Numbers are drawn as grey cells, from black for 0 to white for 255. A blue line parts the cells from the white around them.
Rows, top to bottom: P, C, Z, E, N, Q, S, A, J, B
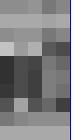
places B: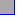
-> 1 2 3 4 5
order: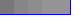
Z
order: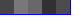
N
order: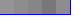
P

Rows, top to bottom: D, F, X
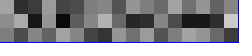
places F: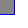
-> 7 12
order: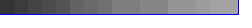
X
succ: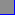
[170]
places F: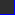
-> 11 16

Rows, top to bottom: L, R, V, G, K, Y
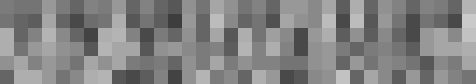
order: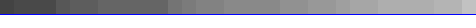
V
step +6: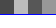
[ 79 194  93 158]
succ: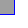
[137]
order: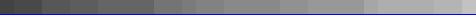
Y
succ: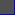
[166]
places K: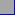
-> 2 7 9 16 34
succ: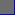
[116]

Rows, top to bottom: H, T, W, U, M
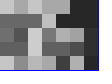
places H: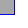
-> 2 4 5
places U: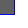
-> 1 2 4 5
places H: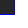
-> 6 7
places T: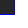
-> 5 6 7
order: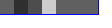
U

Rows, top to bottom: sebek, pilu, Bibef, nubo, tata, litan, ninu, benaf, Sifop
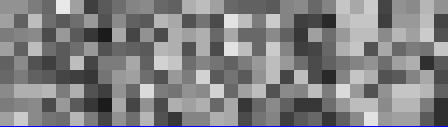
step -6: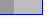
[147 183 183]
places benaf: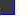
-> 7 18 22 23
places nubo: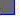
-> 9 19 24 29

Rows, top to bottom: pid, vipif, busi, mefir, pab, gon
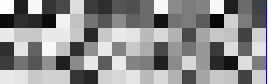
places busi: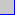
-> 2 3 6 8 16
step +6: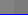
[137 129]

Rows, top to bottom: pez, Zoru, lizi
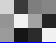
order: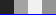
Zoru
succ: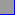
[21]
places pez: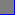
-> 3

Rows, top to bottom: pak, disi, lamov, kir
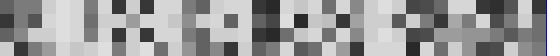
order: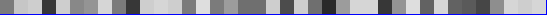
kir
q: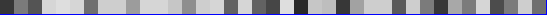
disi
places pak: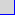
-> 6 8 12 13 17 18 21 23 25 33 34 38
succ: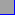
[206]
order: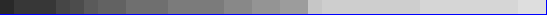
lamov

